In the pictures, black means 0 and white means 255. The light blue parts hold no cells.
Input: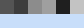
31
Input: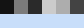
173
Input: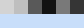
121
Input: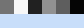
94
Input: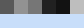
18
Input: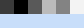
131
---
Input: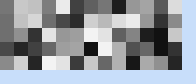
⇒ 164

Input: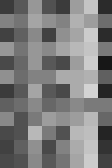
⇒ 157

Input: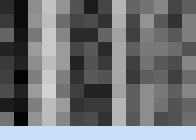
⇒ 134

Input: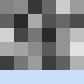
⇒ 104

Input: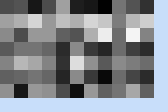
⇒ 116

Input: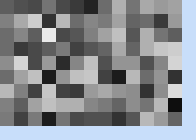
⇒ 169

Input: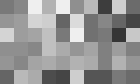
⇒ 61

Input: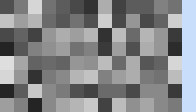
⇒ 92

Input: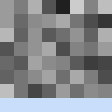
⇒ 204
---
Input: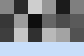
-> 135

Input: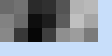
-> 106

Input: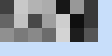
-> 64

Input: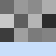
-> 108

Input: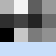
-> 180

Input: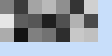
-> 128

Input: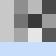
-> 200

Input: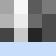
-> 165

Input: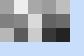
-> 162
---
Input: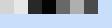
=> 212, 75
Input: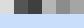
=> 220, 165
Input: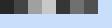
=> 39, 80
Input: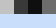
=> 194, 108
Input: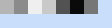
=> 181, 118
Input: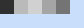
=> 48, 116
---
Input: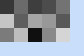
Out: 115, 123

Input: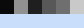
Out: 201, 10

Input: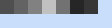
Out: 54, 79

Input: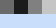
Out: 197, 106

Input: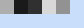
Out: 146, 174

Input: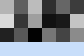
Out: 60, 33
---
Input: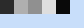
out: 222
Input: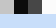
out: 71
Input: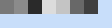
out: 104
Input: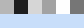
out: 254
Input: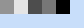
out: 119
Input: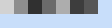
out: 61
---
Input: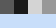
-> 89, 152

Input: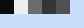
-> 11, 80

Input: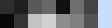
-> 46, 82

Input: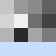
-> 198, 123

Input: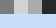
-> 124, 40

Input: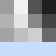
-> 157, 106

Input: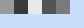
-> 153, 122

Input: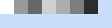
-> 255, 45

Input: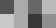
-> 83, 144

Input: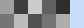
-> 159, 173
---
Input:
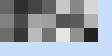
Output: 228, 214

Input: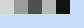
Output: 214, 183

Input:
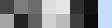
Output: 229, 221

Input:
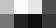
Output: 252, 230

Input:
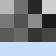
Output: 206, 184

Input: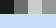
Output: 204, 150

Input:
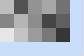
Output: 230, 195

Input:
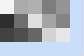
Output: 244, 231

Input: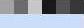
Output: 199, 163

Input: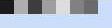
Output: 221, 174
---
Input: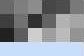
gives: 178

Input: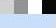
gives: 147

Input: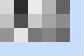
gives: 215

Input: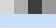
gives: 152

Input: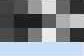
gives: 199

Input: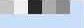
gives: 170
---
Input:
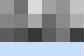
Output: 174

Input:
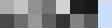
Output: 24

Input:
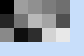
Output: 79

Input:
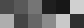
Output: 208

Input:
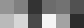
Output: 81

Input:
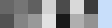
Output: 60

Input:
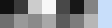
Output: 131

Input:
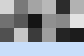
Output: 227

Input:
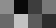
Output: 120

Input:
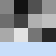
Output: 191
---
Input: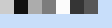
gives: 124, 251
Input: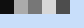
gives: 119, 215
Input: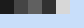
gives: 96, 215
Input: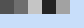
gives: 197, 197
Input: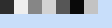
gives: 210, 238
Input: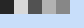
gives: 82, 216
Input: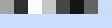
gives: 198, 253
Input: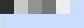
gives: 147, 237
